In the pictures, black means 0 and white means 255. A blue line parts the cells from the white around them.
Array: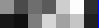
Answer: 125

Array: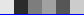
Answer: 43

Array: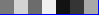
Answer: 108

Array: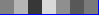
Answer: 55

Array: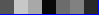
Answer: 168

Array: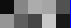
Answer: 150

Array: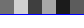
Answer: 209
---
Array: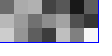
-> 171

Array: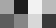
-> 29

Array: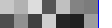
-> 178

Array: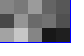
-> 121

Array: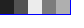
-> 82

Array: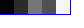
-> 43

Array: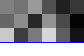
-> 115
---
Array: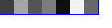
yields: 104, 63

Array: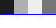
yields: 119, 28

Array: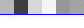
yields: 164, 184

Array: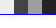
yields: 36, 237

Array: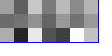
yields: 180, 173

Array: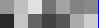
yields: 137, 42
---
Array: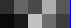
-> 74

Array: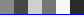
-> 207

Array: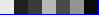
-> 59

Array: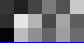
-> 67

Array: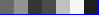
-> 54

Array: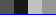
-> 193

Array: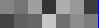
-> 159

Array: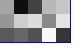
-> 67

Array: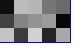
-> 182
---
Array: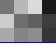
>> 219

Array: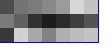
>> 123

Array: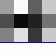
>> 96

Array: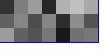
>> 156

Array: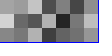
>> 196

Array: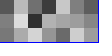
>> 112

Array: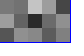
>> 196

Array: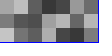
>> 94

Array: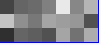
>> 107
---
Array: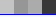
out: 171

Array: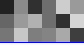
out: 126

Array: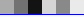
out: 19

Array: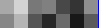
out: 85

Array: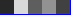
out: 94

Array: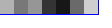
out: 150

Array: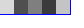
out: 127

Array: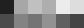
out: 116
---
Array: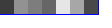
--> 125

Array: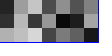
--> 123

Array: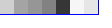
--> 164

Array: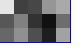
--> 103

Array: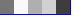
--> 175

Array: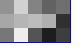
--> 131

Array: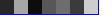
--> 87

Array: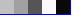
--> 161
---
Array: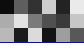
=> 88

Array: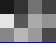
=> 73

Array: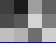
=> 206

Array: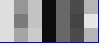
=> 181

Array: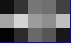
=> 24

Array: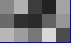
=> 76

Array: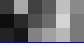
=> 122

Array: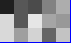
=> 195
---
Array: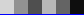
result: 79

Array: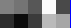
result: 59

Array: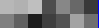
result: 29

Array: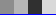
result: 48

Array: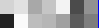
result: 189

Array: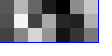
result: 213

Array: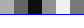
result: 15

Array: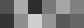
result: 207
